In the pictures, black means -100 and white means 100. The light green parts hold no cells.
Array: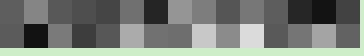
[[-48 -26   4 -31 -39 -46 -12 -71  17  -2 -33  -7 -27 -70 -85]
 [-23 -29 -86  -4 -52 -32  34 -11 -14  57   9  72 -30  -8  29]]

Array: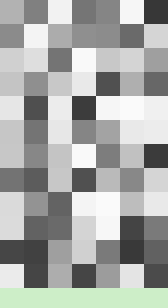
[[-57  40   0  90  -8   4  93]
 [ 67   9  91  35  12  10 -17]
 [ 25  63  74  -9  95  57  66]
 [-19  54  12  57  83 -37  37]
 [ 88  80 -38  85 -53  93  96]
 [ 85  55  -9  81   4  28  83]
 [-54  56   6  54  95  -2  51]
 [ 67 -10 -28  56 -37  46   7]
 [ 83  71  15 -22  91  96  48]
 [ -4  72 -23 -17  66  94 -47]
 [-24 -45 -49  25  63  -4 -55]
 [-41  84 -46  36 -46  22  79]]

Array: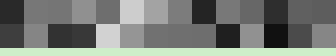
[[-27 -68  -7  -8  13 -14  61  28  -3 -72  -6 -19 -64 -25]
 [  5 -51   4 -61 -56  65  17 -11 -13 -14 -76  14 -87 -41]]

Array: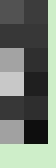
[[-53 -36]
 [-57 -57]
 [-63  28]
 [-76  57]
 [-64 -57]
 [-89  26]]

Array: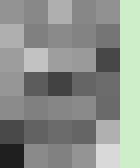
[[ 14  15   7  37   6]
 [ -8  37   0   8   3]
 [-44  23  52  24  21]
 [-15  18 -28 -48 -21]
 [-17   9   0   5   8]
 [ 38 -43 -23 -16 -21]
 [ 70 -76   8   1  16]]

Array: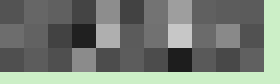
[[-29 -35 -20 -25 -47  11 -48 -10  24 -25 -27]
 [-36 -14 -23 -48 -75  37 -29 -11  56 -16   8]
 [-25 -38 -27 -37  10 -40 -28 -41 -78 -31 -44]]
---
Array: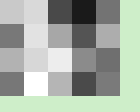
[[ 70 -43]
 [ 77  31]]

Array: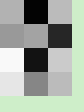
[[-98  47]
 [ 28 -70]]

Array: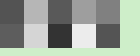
[[ 43 -30]
 [ 67 -60]]

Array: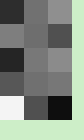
[[-11  12]
 [-14 -37]]

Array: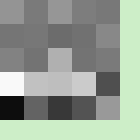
[[ -4  18]
 [ -7 -15]]

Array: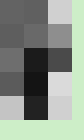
[[-25  63]
 [-18  11]]

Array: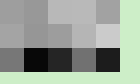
[[19 44]
 [18 23]]

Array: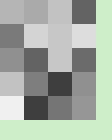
[[33 52]
 [66 56]]

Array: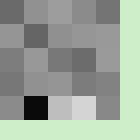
[[ 14  23]
 [-21  13]]
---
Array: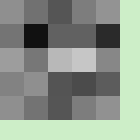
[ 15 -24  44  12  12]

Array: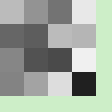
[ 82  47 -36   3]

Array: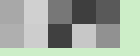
[-30  56]

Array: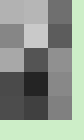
[-13  58  32]

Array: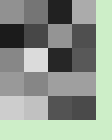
[34 16 72 20]

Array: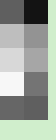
[-84  49]

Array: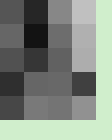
[ 50 -14 -57 -62]
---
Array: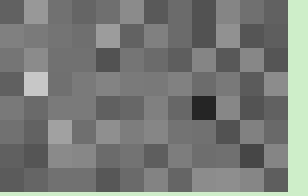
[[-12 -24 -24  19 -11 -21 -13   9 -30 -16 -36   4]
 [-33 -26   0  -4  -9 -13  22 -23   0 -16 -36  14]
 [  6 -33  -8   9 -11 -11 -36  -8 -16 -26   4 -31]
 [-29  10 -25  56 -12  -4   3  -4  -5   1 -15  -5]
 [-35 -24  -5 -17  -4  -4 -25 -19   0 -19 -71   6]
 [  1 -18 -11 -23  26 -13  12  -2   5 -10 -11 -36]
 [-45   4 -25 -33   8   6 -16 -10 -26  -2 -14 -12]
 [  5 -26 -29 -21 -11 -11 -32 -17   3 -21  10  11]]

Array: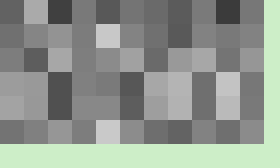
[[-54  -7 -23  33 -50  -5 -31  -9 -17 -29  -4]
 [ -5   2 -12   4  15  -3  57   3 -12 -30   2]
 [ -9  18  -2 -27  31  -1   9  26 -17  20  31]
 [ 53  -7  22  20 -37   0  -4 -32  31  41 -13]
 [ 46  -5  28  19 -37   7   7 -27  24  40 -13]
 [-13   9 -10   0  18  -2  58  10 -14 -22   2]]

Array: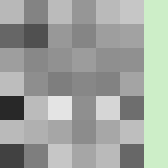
[[ 46  55  44   3  47  18]
 [ 24  27 -20 -37  19   4]
 [ 12  13  24   7  14  22]
 [  2  29  48  11  -1   6]
 [ 68 -14 -69  47  79  12]
 [ 31  49  46  38  30  10]
 [ 46 -19 -49  -1  55  30]]

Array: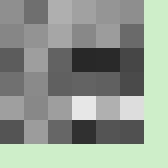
[[ 17  11  12 -13  37  26]
 [ 22 -17   5  15  30   7]
 [-68 -45 -28  24 -23 -69]
 [-25 -42 -12   8 -25 -22]
 [ 38  73  25   7  24  81]
 [-34 -37 -34  22 -20 -62]]

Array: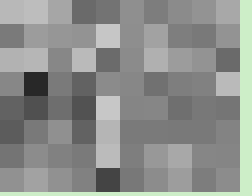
[[ 15  32  44  48  30 -17 -10  12  -2   9]
 [ -5  15  -4  22  18  15  55  11  27  -1]
 [ 15 -17  40  43   6  46 -16   9  38  22]
 [  1  46   6 -69  -4 -23   9   6 -11  -1]
 [ -6  -8 -23 -37 -14 -36  56   4   5 -13]
 [ -5   3 -28  -5  13 -23  42  -4  -4  -5]
 [  5   4  -9  10   1  -4  47  -1  19  32]
 [ -2  10  14  27  14   1 -47  -6  10  23]]

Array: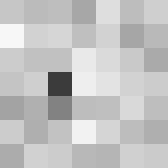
[[ 48  62  55  47  49  31  74]
 [ 30  45  94  65  68  50  65]
 [ 58  33  60  51  51  83  71]
 [ 65  60  54  62 -54  87  78]
 [ 70  49  28  38   2  48  50]
 [ 48  37  60  37  52  90  67]
 [ 63  59  35  64  60  44  42]]

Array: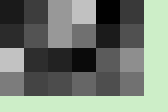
[[-99 -55 -80 -52  19  51]
 [-79 -37 -66 -35  19 -12]
 [-29  11  52 -65 -73 -92]
 [-39 -11  -3 -47 -40 -20]]

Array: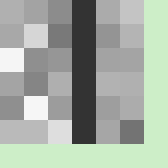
[[ 34  54  38  28  10 -60]
 [ 16  41  32  68  -5 -60]
 [ 28  29  92  12  18 -60]
 [ 40  38  29   4  37 -60]
 [ 24  35  12  93  22 -60]
 [ 30 -10  46  46  74 -60]]
